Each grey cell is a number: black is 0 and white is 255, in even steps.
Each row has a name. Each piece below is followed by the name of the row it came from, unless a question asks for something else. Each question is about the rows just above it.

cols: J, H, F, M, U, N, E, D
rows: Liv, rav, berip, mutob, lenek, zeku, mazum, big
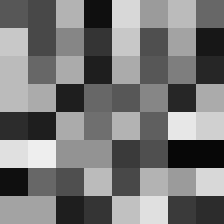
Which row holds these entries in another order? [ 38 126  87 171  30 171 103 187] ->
berip
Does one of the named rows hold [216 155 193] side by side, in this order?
no
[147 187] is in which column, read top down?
M
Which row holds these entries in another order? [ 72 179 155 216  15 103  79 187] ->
mazum
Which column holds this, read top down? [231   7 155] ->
E
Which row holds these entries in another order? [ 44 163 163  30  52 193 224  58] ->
big

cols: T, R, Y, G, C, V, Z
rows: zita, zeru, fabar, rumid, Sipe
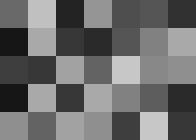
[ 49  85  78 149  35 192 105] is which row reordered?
zita
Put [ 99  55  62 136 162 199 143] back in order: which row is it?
fabar
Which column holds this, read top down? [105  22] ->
T
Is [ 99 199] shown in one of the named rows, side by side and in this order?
yes
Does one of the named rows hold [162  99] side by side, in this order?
yes
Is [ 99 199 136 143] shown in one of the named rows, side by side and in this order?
yes
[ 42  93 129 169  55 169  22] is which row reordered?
rumid

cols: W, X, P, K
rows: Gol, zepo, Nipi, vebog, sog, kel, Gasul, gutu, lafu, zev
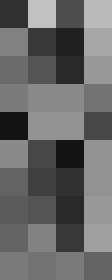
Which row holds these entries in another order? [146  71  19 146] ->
sog
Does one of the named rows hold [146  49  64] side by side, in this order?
no
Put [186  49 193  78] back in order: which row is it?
Gol
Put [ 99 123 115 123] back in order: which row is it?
zev
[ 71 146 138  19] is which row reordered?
kel

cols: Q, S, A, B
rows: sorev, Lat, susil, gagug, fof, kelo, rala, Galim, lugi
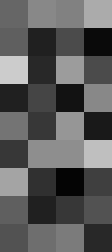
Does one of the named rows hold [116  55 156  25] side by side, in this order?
no
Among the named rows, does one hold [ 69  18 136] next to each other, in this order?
yes
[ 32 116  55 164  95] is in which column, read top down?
Q
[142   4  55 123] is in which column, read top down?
A

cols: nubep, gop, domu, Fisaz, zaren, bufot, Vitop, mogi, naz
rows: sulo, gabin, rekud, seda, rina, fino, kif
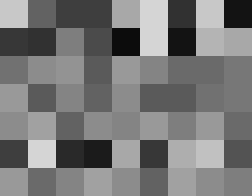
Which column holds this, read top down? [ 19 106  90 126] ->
Vitop
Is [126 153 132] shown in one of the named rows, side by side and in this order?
no
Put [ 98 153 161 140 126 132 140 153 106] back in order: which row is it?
rina

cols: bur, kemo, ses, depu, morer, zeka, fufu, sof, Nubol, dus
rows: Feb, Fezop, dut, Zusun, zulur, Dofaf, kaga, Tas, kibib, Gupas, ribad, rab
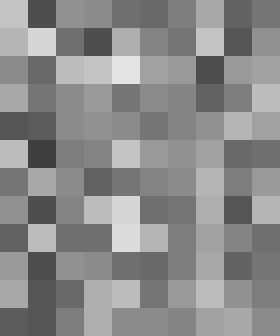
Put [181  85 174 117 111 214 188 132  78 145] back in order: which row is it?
Tas
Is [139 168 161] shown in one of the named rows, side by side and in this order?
no
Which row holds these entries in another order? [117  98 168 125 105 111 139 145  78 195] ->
Feb
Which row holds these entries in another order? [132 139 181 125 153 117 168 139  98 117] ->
kaga
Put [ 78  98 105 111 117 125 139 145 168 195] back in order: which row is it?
Feb

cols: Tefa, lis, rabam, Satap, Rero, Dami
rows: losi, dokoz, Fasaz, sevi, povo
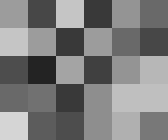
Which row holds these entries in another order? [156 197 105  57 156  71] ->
dokoz
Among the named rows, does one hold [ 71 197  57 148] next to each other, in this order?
yes
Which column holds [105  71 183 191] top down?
Dami
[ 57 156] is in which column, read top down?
Satap
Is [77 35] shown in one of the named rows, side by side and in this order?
yes
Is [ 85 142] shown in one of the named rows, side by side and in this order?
no

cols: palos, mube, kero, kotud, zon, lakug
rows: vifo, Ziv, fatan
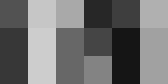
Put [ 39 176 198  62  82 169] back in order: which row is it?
vifo
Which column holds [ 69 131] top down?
kotud
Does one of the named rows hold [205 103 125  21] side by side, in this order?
no
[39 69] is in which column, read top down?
kotud

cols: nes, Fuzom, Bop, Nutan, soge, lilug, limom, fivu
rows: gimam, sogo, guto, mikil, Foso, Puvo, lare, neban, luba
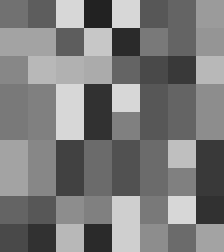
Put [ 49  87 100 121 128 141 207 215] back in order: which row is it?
neban
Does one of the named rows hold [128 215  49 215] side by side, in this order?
yes
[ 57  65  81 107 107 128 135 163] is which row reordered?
lare
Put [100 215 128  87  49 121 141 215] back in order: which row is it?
mikil

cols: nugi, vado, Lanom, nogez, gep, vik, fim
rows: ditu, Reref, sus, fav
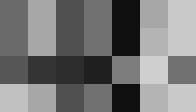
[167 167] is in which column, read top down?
vado
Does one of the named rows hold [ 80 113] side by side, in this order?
yes
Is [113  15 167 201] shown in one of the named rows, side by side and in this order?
yes
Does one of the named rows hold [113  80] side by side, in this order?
no
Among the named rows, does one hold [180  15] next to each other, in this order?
no
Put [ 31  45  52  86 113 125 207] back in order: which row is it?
sus
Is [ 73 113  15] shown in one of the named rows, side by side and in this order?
no

